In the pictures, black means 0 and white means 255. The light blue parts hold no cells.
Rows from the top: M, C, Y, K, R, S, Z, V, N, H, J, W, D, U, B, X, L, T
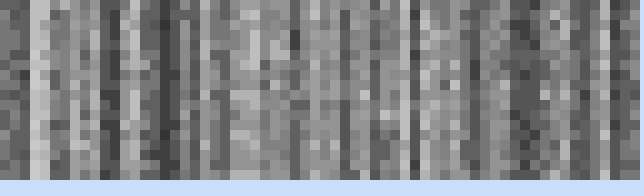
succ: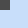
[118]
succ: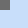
[129]
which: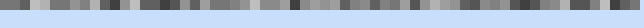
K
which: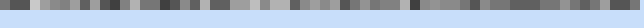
S
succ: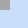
[85]

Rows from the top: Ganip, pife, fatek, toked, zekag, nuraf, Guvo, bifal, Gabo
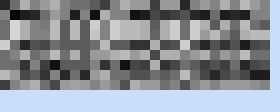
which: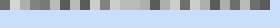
fatek
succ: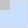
[130]
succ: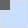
[175]
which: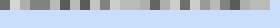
toked
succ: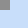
[130]
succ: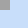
[154]
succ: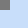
[186]

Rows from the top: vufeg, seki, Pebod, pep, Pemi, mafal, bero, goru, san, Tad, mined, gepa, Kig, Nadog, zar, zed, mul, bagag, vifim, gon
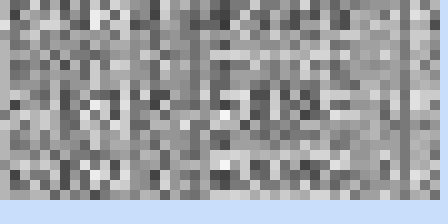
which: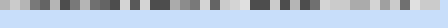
Tad
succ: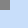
[181]
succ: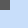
[212]
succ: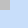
[140]

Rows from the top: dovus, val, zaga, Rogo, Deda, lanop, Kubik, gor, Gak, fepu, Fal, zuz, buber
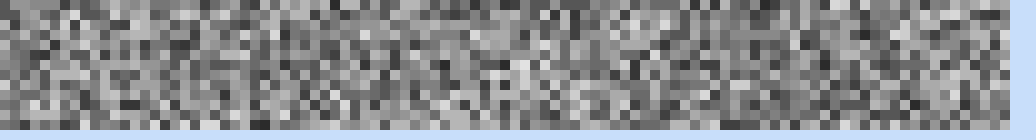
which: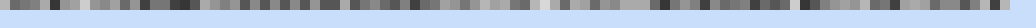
Deda
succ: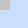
[137]
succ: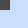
[64]
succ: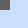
[182]

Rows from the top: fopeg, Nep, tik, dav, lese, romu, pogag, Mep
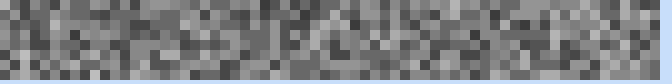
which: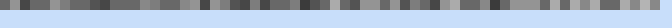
Nep
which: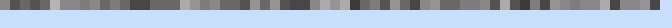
tik
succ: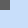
[171]
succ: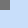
[71]
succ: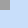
[71]

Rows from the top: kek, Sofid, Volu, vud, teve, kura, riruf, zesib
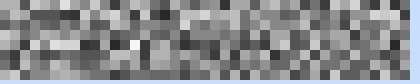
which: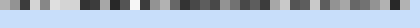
teve
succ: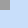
[135]
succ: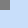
[93]

